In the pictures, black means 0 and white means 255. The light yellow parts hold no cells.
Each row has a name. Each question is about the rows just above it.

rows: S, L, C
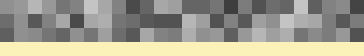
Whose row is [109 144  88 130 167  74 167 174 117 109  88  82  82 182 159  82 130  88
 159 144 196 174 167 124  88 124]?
L
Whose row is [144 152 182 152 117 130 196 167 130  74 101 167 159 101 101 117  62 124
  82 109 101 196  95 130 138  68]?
S

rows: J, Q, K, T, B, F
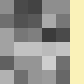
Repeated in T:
[194]
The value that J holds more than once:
[142]
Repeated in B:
[149]

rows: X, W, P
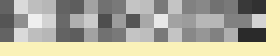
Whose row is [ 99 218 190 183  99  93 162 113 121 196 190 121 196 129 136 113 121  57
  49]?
X
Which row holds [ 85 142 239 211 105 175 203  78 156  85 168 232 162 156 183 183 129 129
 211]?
W

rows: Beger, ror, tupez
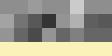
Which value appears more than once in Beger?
[142]
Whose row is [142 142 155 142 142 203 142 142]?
Beger
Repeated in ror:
[88]
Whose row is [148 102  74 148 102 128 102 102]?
tupez

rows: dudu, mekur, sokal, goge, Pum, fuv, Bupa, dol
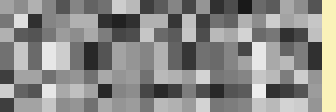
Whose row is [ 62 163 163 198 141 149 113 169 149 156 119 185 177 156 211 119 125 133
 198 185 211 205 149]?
dol
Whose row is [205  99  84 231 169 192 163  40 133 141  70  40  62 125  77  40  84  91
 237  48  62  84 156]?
Bupa
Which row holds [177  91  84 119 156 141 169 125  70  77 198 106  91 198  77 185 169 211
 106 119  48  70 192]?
sokal

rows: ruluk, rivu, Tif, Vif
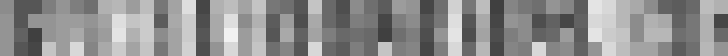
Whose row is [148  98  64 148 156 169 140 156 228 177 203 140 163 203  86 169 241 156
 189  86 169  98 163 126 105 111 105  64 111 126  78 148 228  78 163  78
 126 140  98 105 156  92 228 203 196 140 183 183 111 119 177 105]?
Tif
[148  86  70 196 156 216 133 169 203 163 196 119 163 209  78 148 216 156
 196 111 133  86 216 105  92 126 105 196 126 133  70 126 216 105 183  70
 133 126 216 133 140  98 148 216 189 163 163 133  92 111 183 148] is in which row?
Vif
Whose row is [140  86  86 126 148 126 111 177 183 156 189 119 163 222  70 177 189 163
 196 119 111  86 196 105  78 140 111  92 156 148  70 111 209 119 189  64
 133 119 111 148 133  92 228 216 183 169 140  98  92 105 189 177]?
ruluk
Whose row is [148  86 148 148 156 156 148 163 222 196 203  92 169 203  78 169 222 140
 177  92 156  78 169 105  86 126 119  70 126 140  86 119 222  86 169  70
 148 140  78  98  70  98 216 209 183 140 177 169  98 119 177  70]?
rivu

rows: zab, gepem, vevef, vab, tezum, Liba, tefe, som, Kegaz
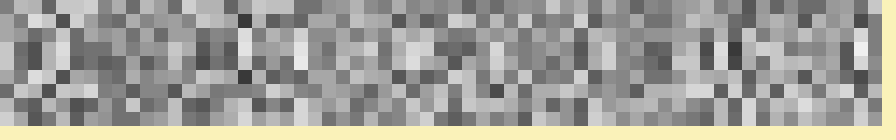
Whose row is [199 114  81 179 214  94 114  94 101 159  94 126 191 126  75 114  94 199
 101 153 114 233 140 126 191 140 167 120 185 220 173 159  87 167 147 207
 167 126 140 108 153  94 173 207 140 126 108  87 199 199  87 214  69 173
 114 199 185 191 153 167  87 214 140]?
tezum
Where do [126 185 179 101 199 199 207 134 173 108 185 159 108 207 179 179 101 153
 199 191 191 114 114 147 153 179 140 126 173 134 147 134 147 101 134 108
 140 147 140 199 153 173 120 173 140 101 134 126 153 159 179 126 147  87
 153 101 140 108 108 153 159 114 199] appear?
zab
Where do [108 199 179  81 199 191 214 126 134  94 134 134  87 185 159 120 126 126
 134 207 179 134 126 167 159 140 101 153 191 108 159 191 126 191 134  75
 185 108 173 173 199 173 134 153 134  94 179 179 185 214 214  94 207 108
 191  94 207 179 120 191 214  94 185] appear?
tefe
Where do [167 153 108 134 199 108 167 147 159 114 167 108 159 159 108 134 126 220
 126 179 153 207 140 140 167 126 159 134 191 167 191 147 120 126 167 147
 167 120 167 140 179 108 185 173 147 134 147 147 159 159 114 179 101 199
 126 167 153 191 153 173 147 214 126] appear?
vevef

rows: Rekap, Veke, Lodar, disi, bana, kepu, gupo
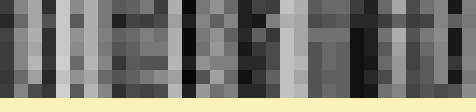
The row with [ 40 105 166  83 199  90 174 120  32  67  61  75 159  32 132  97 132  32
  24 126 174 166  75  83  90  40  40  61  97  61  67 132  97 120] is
Veke
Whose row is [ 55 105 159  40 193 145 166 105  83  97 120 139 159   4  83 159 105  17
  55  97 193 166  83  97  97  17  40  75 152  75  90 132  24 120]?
kepu
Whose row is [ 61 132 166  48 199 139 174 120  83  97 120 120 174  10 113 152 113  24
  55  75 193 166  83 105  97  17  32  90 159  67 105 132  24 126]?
disi
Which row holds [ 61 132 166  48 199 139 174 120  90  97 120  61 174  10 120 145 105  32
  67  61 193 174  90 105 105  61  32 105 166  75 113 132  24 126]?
Rekap
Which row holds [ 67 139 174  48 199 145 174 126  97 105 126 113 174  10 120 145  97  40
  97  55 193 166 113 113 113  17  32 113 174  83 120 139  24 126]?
Lodar

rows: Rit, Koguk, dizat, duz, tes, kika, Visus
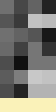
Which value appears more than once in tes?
[118]
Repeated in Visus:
[179]

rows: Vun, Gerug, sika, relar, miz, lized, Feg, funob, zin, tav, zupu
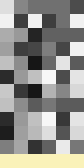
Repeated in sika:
[97]
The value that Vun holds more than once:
[112]
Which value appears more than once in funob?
[91]
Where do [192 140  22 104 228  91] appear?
miz
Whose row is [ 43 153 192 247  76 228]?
lized
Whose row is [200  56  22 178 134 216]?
Feg

